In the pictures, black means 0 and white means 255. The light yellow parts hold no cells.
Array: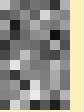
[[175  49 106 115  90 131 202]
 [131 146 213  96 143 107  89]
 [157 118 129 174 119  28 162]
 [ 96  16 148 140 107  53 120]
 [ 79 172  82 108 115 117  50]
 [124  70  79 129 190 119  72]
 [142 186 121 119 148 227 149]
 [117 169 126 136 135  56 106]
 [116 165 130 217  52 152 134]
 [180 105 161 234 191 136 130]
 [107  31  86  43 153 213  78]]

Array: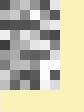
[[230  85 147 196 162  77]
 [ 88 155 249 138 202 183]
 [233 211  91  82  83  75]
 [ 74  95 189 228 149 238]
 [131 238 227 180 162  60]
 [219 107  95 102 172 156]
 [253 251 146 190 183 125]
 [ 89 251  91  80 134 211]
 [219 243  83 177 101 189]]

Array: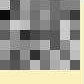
[[129 127 110 128 122 160  82 187]
 [ 58 101 109 155 112 150  92  11]
 [143 204 102 136 119 188 202 129]
 [ 94 201  87  90  70  43 141  91]
 [198 142  87 178 147 135 144 169]
 [189 110 176 124  47 145  75 146]
 [ 91 193 171 117 184 112  85 100]]

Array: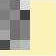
[[217 116 137]
 [ 64 141 124]
 [130 114 143]
 [130 112 165]
 [186 173  76]]

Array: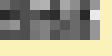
[[150  83 141 167  79 178 171  79  86 115]
 [234  40 106 130  45  56  84  79  57  41]
 [150  83 106  84 102 129 121  79 147 136]
 [150  83 106 102  80 129 116  79  82  78]]

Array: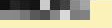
[[164 137  66  43 203  20  27  36  16]
 [129 125 217 134  79  89 119 136 137]]

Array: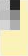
[[ 37 198]
 [137 189]
 [174 213]]

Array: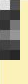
[[ 81 222]
 [ 52  61]
 [119  51]
 [150 118]
 [ 73  66]
 [ 39  49]]
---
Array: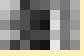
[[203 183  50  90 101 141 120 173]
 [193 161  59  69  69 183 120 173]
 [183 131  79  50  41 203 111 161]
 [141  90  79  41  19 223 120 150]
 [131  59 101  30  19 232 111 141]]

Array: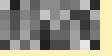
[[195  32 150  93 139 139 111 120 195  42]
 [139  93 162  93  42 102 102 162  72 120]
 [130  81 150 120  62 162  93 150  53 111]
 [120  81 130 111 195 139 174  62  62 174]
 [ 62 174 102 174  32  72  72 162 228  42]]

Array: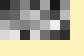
[[216 228  46 216 111  68  46]
 [174 141 130 152 186 237  78]
 [ 89 100 174 196 111  68 186]
 [ 34  78 130  57 164  23 141]]

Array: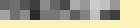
[[162 111 139  41 120 120 139  93 130 193  84  61]
 [102 111  84  61 139 102  73 172 151 204 193 151]]

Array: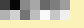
[[178 209 117 189 249 198 239]
 [ 62   7 138 167 105 126 157]]

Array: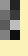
[[148  35]
 [128  15]
 [109  57]
 [ 90 189]]

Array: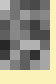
[[198 116  83  73 107]
 [166 125  95 147 166]
 [147 116 157 125 136]
 [ 95 136 125  73  73]
 [ 83 136  95  61 116]
 [ 61 157  95  49 166]
 [ 39 107 178 178 107]]

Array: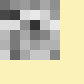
[[221 221 143  50 198 232]
 [210 102 167 198 198 133]
 [186 122 167 112 133 186]
 [177 122 186 155 177 177]
 [112 143 155 133 167 143]
 [ 71  59 221 232 210 155]]

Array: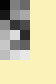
[[199 117  96]
 [189 219 231]
 [179 219  42]
 [139  53  75]
 [ 22 148 169]
 [  3 128 105]]
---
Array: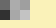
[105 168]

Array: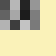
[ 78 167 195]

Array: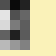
[79 80 93]

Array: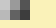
[200  98]

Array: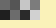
[105 108]

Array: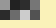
[151 108]

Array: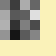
[124  89 127 133]

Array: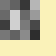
[119 208 122  45]

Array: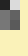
[35 98]
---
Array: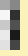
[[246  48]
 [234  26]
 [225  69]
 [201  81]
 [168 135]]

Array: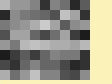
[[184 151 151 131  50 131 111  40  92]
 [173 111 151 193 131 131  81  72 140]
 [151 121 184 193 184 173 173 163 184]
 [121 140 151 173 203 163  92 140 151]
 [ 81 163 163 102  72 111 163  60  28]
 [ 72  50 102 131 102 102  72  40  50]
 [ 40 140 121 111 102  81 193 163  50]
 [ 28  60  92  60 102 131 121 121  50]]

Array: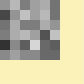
[[148 184 125 160 172 115]
 [137 160 137 137 105 105]
 [125 172 184 160  83 193]
 [115 172 125 125 172 148]
 [ 71 148 193 160 184 115]
 [ 50 137  94 214 105  94]]

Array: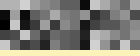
[[199 106  57  75  34 126  95  86  22 209 147  86 199 106]
 [179 179 209 159 138 126  95  95  11 199 170 138 106 170]
 [ 66  75 199 106  57 106  95  86  34 189 170 138 116 147]
 [ 11 159  11  95 116 170 126 116 147  46  75 126 147  75]
 [  0 199  22  57 159  57 138 116  22  66  86  86 116 138]]

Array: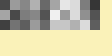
[[165  73 125 135  83 240 155 219 144  83]
 [ 73 155 135 177 105 165 230 219 125  54]
 [ 64 115  94 155 105 198 198 177 219  94]]

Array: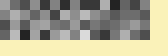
[[163 109  78 142  56 130  46 130  56  56 175  35 100  68 130]
 [130 175 142 100 142  68 175 142 186 142 119  89 109 109  89]
 [100 186  35 163  56 154 186 130 218  89  56 119 175 109  78]
 [ 78 154  89 154 163 119 109 154  89 119 100 109 130 154 119]]

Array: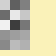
[[241  61 119]
 [209  96 128]
 [147 158 167]
 [137 187 177]
 [108 232 199]]

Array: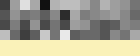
[[190 105  62  94 200 116 233  94 105 105  85 136 116 168]
 [ 85 147 116 125  94 136  44 168 125 136 147 158 136 105]
 [ 73 125  73 147  73 116  73 158 147 105  85  94 136 125]
 [ 62 158 223 168  17 179 190 190 168 136 179 158 147 116]]
